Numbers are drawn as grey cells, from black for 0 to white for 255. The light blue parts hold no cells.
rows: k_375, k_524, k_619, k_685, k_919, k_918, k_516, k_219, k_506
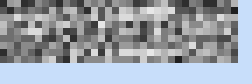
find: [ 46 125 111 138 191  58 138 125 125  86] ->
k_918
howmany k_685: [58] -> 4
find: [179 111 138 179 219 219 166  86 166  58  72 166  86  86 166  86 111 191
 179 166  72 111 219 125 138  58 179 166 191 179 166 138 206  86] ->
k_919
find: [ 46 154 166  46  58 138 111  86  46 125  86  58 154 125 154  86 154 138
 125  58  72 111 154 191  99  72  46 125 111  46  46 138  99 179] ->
k_375
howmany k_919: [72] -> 2

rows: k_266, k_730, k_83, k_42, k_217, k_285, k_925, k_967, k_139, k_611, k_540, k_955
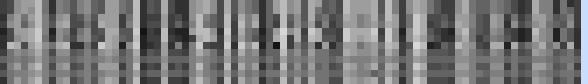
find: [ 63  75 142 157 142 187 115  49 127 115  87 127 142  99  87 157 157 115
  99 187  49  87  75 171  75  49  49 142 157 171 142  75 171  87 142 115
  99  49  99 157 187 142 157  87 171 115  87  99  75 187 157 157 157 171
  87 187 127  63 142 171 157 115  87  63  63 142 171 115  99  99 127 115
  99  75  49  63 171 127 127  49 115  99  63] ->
k_730
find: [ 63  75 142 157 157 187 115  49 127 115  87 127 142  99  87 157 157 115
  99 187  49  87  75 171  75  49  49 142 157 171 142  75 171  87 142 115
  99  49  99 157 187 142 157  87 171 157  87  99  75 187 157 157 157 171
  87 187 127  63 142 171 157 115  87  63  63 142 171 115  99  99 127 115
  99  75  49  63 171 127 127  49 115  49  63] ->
k_266
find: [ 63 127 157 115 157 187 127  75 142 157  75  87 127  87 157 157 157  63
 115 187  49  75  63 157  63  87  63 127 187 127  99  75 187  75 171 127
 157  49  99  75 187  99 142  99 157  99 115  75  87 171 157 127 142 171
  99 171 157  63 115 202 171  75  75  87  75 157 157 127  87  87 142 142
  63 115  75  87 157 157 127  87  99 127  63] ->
k_611
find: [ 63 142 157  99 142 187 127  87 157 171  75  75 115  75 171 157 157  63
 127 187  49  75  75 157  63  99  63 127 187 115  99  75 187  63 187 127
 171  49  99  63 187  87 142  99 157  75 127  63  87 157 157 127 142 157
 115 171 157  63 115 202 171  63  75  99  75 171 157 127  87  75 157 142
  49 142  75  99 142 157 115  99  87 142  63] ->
k_42
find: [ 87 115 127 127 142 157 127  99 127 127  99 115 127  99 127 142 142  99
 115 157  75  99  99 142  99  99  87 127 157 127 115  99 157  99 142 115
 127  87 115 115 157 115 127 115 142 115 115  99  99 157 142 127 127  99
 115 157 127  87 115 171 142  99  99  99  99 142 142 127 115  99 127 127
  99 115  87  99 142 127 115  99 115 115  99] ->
k_540

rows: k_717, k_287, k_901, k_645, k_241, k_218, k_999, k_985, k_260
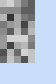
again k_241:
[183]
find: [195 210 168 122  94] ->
k_717
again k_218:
[210]
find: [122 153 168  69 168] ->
k_645
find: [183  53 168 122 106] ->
k_901
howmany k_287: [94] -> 2

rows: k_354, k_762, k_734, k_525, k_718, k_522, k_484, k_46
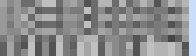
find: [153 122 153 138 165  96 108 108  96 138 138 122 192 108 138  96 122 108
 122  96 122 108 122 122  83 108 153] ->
k_525
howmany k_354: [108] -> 6
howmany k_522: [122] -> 7

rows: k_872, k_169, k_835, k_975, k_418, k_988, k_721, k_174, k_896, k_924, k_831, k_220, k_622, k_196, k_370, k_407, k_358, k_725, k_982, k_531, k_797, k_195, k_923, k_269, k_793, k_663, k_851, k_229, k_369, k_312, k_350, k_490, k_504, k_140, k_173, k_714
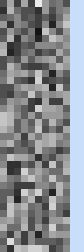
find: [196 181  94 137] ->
k_725
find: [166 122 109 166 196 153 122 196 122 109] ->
k_663
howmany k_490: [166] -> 2
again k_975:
[137]
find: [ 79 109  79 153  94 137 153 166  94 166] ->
k_896

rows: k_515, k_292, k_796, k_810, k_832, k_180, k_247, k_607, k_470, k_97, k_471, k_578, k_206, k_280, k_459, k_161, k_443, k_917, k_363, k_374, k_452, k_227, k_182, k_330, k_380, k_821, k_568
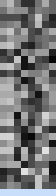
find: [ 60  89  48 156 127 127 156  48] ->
k_471
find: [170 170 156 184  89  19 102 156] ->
k_280
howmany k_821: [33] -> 0
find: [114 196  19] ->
k_380

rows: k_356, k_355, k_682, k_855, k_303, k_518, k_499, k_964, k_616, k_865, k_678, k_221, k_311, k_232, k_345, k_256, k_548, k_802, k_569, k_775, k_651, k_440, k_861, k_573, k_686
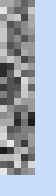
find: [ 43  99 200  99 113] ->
k_678
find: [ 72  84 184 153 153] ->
k_345

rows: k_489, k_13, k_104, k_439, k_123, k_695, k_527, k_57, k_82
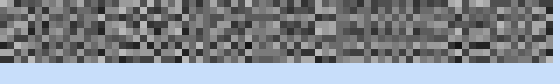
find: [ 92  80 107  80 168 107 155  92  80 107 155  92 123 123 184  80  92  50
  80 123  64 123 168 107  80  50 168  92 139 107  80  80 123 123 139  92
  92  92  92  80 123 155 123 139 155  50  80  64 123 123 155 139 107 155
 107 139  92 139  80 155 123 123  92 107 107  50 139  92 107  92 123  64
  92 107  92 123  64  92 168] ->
k_104

